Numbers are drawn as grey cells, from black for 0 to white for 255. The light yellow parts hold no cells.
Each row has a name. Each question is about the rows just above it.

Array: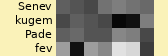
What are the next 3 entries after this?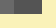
[135 126  72]
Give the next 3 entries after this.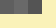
[ 84 135 126]
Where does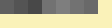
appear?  Senev

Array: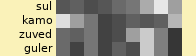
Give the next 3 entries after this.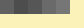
[171 231 159]
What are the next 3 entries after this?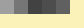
[ 86  96 182]
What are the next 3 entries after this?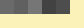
[159 203 127]
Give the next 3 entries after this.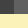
[ 77 203 127]
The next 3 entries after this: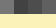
[ 86  96 182]
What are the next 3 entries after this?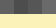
[118 171 231]
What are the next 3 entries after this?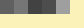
[203 127  54]

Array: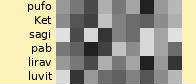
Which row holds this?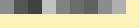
Ket
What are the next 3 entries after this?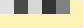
[108 215 164]
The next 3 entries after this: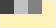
[108  96 140]
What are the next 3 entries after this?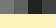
[193 140 215]
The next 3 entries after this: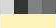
[215 164 224]
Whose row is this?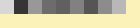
luvit

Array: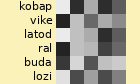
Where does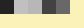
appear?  ral

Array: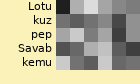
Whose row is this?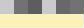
kemu
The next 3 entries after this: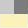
[165  63 145]
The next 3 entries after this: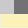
[ 93 202 104]
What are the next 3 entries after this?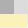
[165 135 124]

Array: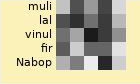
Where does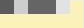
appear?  fir
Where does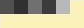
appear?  lal

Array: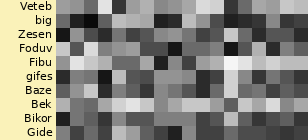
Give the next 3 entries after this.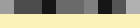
[ 43 127  95]
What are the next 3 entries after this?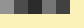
[ 85 136 147]
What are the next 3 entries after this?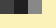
[ 65  65 106]
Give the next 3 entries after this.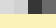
[167 157 199]
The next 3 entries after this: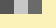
[43 85 85]
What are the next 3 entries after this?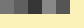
[ 85 127 127]

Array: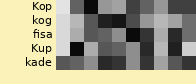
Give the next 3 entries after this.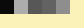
[ 41 183  32]
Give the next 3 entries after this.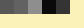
[172  41 110]

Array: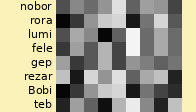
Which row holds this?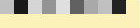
rezar
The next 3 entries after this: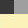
[ 88 180  68]
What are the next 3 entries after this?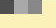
[  6  97 244]

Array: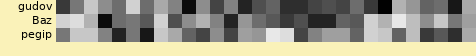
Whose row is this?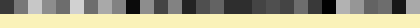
gudov
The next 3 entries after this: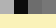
[ 88 209  79]
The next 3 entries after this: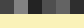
[46 68 79]
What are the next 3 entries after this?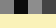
[130  35  79]
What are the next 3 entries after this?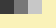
[141 109 209]
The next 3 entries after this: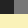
[ 23 199 169]
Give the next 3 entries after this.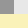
[221  68 130]

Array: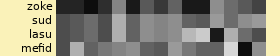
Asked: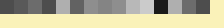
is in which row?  lasu
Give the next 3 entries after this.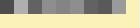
[108 142 154]
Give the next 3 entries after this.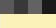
[ 25 142 108]

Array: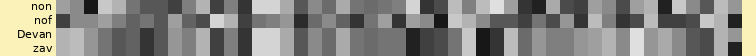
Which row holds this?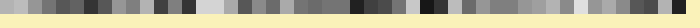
zav
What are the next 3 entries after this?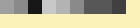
[116  75 150]

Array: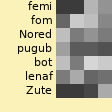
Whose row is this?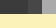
Zute
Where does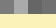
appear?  lenaf

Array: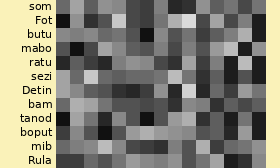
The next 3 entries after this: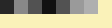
[49 94 29]
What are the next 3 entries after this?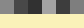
[ 29 187  29]
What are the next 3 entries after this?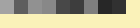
[145  94 116]
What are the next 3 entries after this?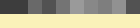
[116 163  29]

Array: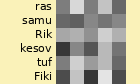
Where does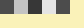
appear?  Fiki
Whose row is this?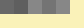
samu
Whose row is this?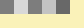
ras

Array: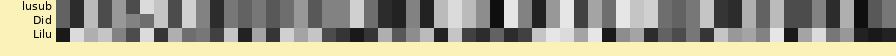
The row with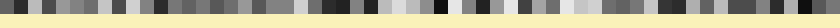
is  Did
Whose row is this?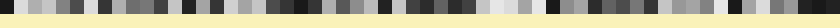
Lilu
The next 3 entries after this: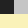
[65 44 98]

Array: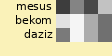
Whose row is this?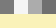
daziz
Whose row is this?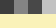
mesus

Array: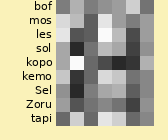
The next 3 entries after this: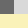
[198 115 135]
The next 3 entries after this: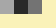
[187 167  65]

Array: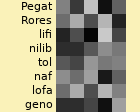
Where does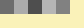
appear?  lofa
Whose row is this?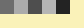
Rores
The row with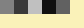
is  Pegat
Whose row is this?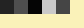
lifi
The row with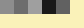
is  naf
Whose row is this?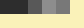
nilib

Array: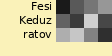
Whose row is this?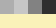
ratov
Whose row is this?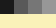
Fesi
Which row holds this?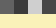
Keduz

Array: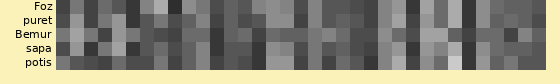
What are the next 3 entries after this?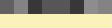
[ 76 119  86]
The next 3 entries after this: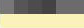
[ 55  97 107]
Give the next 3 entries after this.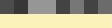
[ 86  55 131]
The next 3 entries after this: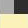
[141 119  76]
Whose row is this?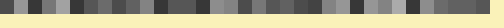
sapa
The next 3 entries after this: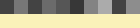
[107 202  55]

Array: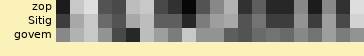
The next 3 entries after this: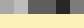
[158 168  83]
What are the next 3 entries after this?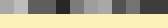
[147  61 158]

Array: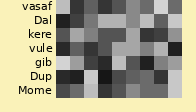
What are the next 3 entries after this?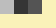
[137 107 107]
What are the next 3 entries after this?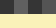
[137 107 211]
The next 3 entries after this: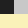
[22 74 96]
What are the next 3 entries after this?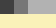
[137 189  96]

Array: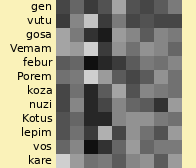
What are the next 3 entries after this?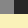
[ 70 134 102]
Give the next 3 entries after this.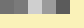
[ 70  91 146]
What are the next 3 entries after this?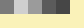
[ 91 146 113]
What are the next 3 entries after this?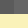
[16 39 59]
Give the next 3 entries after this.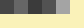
[82 70 91]
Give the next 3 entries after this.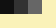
[155 102 122]
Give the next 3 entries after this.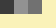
[146 134 102]

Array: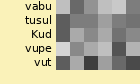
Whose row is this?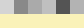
vupe
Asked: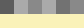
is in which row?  Kud
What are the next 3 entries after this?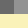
[191 201 125]
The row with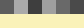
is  vut

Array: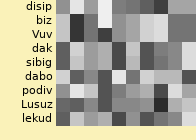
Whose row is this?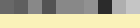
Lusuz
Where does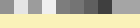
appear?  disip
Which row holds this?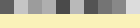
sibig
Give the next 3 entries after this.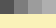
[ 74 220 165]
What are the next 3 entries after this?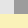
[239 125 116]

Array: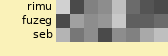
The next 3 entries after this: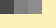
[191 107  84]
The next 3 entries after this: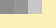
[ 95  95 107]
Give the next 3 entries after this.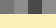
[129 169 191]
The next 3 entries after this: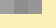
[200  95  95]
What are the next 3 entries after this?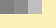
[107  84  74]

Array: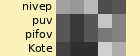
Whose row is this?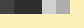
Kote
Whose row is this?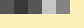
puv
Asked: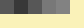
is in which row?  pifov

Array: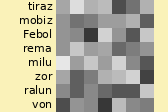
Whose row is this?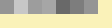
rema
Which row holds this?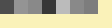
von
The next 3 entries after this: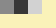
[148  86 199]

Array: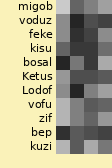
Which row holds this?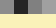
Lodof
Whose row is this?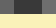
kisu

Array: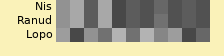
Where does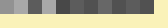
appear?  Nis
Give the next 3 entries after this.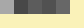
[81 92 81]

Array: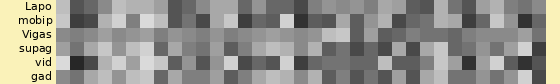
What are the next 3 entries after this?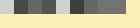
[103 103 190]
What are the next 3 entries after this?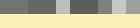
[ 50 159 209]

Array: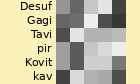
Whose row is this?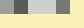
Kovit
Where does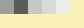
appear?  pir
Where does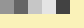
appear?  Desuf
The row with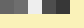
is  Gagi

